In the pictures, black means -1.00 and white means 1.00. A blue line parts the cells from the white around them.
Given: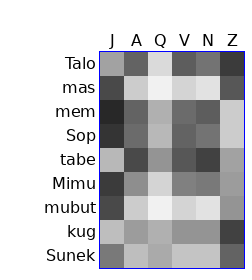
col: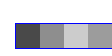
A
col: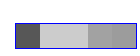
Z
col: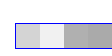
Q
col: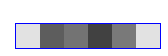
N
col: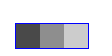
A
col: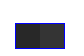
J

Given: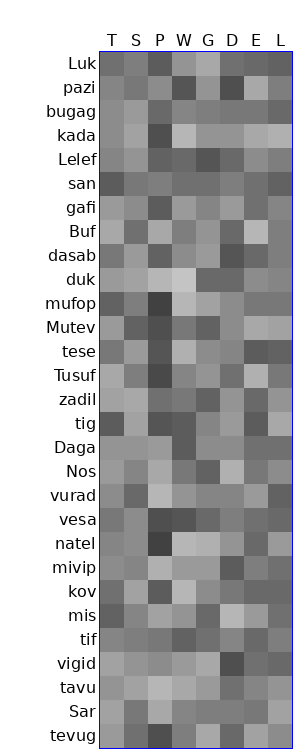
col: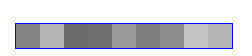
W
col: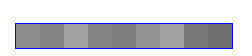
S
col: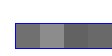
L
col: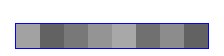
L
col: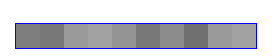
S
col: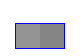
S
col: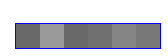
E

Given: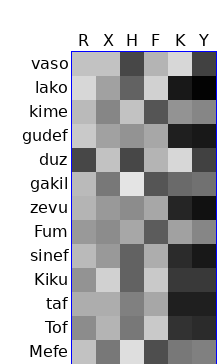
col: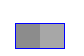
H
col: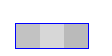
R
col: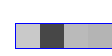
R
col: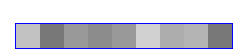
X

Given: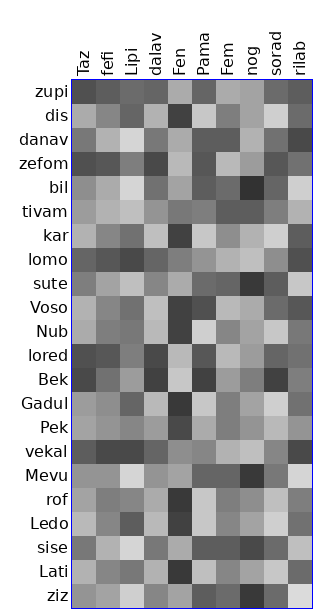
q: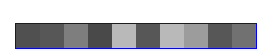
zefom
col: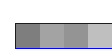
nog
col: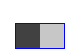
Pama

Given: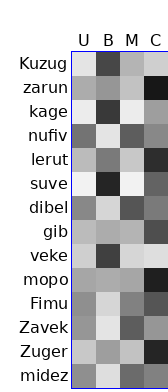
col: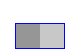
U
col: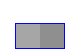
U
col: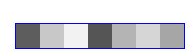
M
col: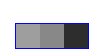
C
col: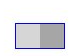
M
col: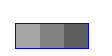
M
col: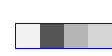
M

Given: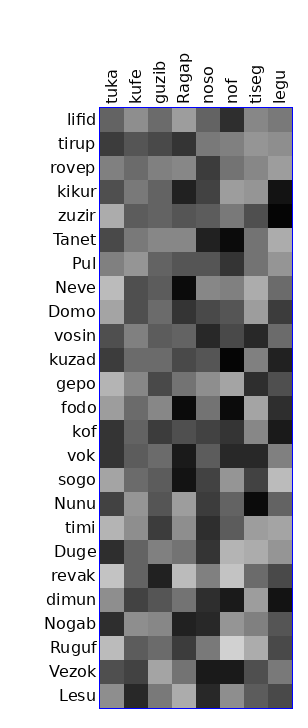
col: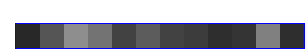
noso
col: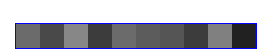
guzib
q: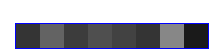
kof
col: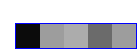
tiseg
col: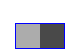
tuka
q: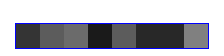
vok

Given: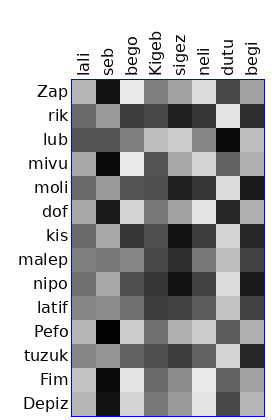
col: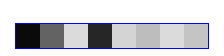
dutu
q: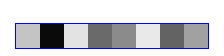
Fim
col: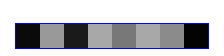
seb
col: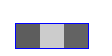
neli

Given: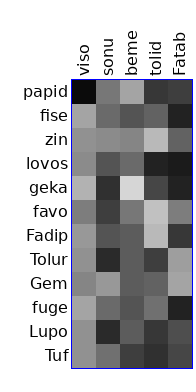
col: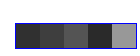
sonu
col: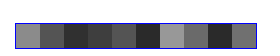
sonu
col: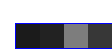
Fatab
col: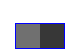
tolid
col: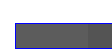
beme
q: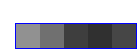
Tuf

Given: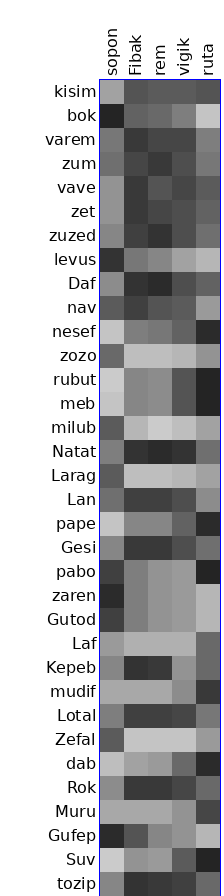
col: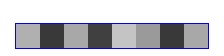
rem
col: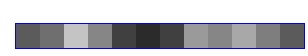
sopon

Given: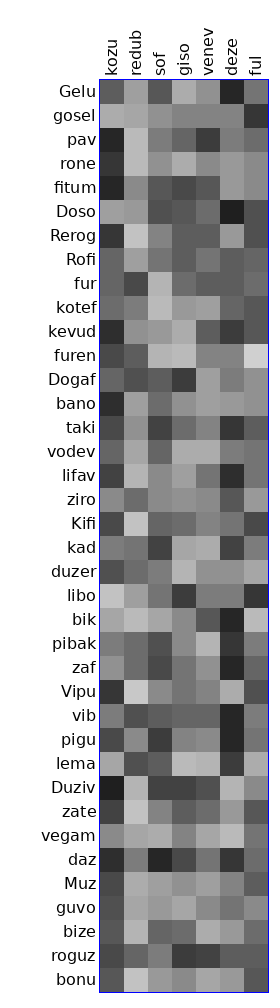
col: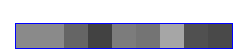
sof
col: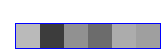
giso
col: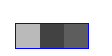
giso
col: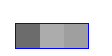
giso
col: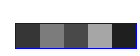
kozu

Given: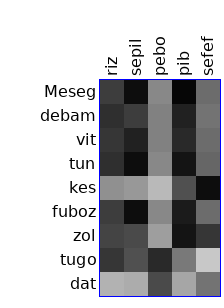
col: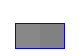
pebo
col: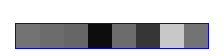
sefef
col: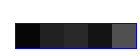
pib
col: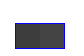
riz
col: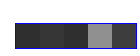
riz
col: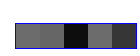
sefef

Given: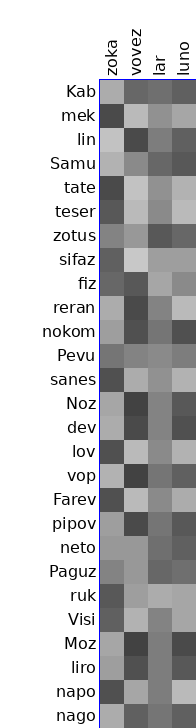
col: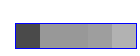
vovez
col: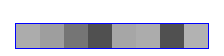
zoka
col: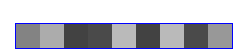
vovez
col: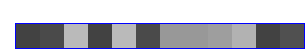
vovez
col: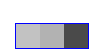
zoka
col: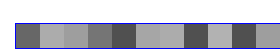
zoka
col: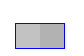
zoka

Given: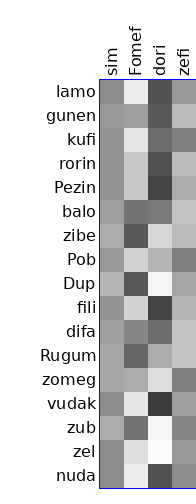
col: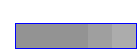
sim
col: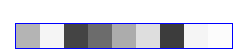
dori

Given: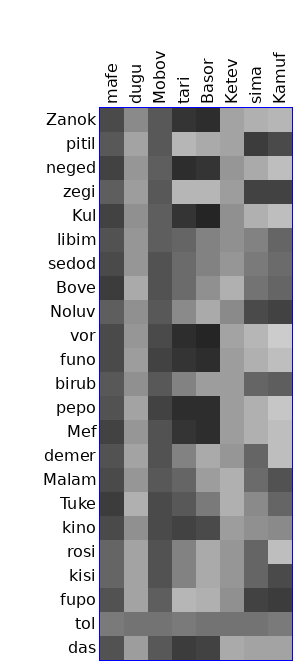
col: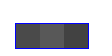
mafe
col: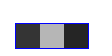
Basor
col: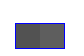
Mobov
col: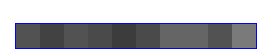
mafe
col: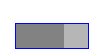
tari
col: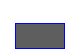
Mobov

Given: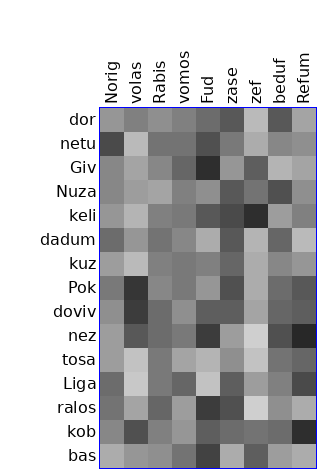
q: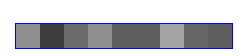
doviv
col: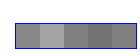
Rabis
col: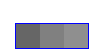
Rabis

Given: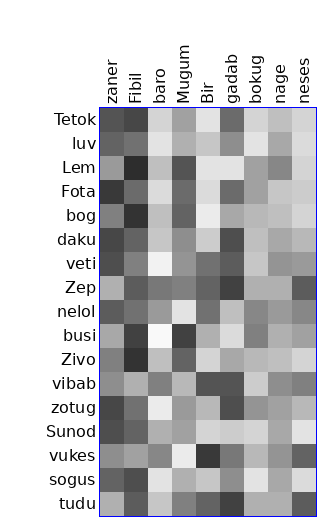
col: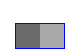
gadab
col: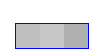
bokug
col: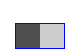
gadab
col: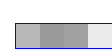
Mugum
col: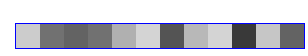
Bir
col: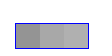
nage

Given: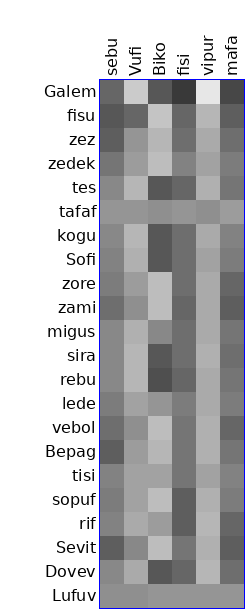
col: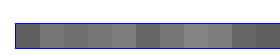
mafa
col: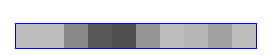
Biko

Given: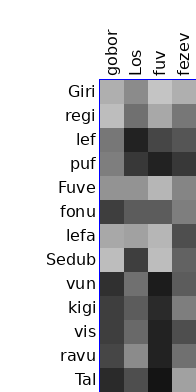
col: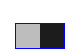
fuv
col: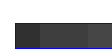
gobor
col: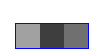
Los
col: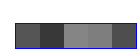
fezev
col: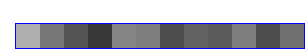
fezev
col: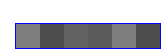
fezev
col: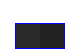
fuv

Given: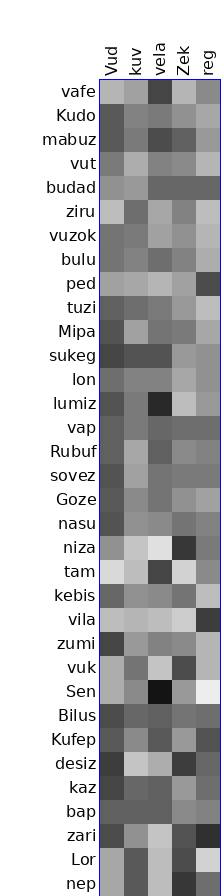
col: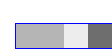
reg
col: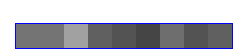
Vud
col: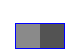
Zek
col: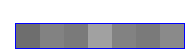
reg
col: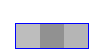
kuv

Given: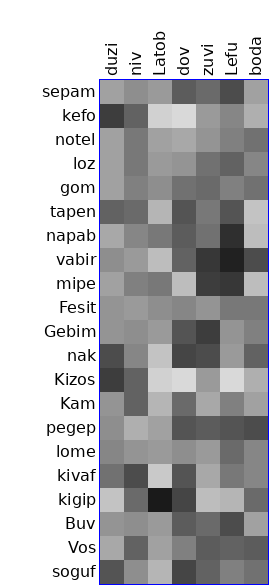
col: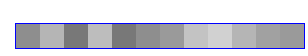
Latob
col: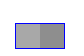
duzi
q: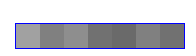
gom

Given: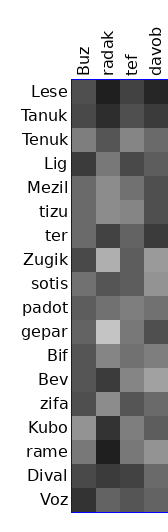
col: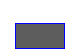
tef
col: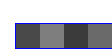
Buz
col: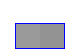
davob
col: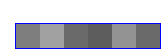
davob
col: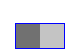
radak
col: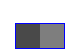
Buz
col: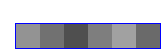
davob

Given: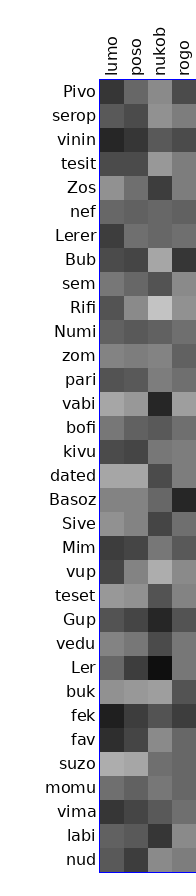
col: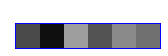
nukob
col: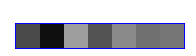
nukob
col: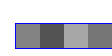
lumo
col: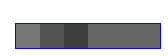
rogo
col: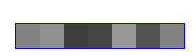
lumo

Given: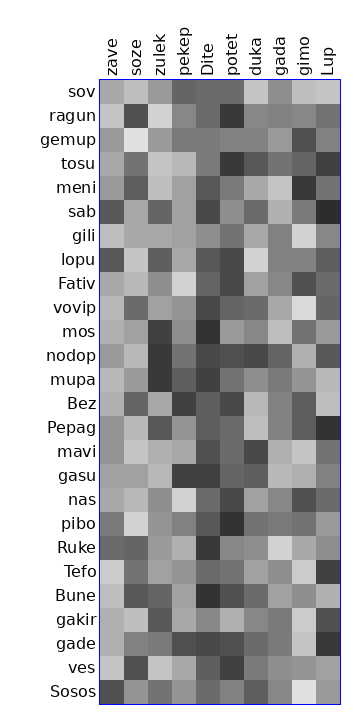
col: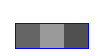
potet
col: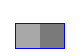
zave
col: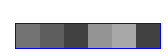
pekep

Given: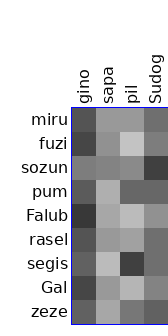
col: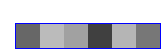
pil
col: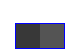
gino
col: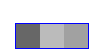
pil
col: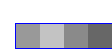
pil

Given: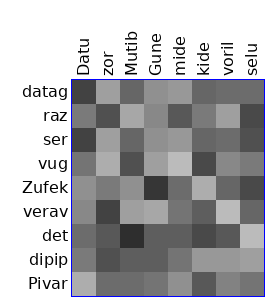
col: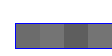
mide
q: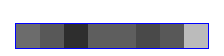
det
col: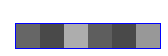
kide
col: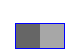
Mutib
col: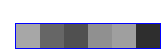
Mutib
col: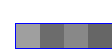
voril
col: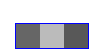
voril

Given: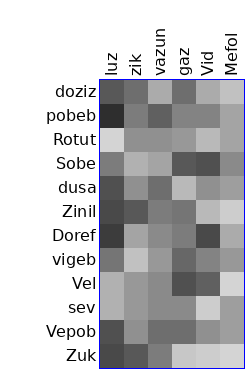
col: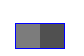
luz
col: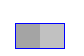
zik
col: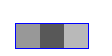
gaz
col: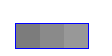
vazun
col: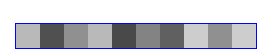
Vid
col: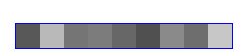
gaz

